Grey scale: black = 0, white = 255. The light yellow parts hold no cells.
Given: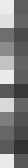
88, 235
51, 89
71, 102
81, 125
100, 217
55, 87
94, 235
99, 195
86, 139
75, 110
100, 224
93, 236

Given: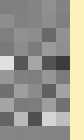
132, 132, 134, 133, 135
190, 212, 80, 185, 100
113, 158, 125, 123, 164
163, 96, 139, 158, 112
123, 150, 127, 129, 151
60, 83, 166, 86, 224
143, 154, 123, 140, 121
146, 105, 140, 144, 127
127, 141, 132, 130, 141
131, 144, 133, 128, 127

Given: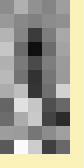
104, 64, 204, 250, 89
159, 140, 118, 155, 157
43, 67, 201, 171, 108
104, 79, 198, 224, 101
209, 111, 53, 190, 172
154, 118, 50, 115, 185
155, 126, 74, 122, 176
163, 108, 15, 107, 198
168, 125, 59, 133, 180
144, 140, 128, 136, 153
158, 132, 145, 176, 140

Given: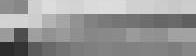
135, 125, 130, 131, 129, 128, 131, 127, 123, 115, 105, 91, 51, 44
162, 161, 144, 146, 154, 139, 137, 135, 143, 154, 146, 159, 77, 155
95, 105, 103, 109, 114, 117, 122, 130, 146, 165, 179, 205, 210, 211
204, 200, 204, 208, 208, 219, 220, 218, 211, 213, 220, 208, 135, 142

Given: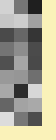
76, 119, 220
169, 163, 101
215, 44, 168
111, 150, 153
73, 166, 80
75, 141, 116
53, 103, 74
161, 205, 198
31, 118, 210

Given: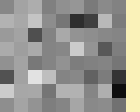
113, 140, 137, 166, 133, 126, 147, 164, 142
14, 175, 133, 178, 179, 117, 168, 167, 204
52, 124, 98, 136, 132, 190, 226, 162, 82
118, 132, 129, 125, 146, 132, 120, 163, 145
126, 88, 148, 203, 135, 132, 170, 158, 171
133, 136, 142, 147, 169, 131, 79, 163, 154
123, 185, 64, 46, 118, 141, 196, 168, 178
130, 138, 122, 150, 144, 128, 173, 163, 135

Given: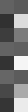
235, 53
170, 72
92, 102
245, 51
95, 99
123, 61
220, 49
90, 98

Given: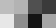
166, 20, 142, 231
58, 80, 179, 189

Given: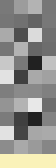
134, 154, 169, 140
170, 167, 69, 226
130, 33, 64, 123
109, 232, 179, 148
128, 137, 138, 126
161, 169, 64, 226
193, 33, 121, 200
109, 102, 179, 118
112, 219, 78, 170
120, 99, 113, 118
119, 179, 156, 121
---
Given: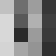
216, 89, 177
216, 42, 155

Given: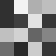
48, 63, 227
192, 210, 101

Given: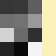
111, 114, 153
211, 107, 47

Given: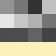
230, 199, 177
76, 77, 99

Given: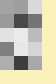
154, 73, 116
226, 234, 187

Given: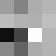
188, 178, 176
15, 68, 253
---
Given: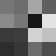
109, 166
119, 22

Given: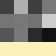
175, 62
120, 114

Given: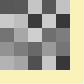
89, 197
190, 59

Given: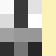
58, 226
59, 254

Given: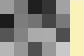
119, 31
125, 115

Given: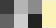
180, 139
205, 34
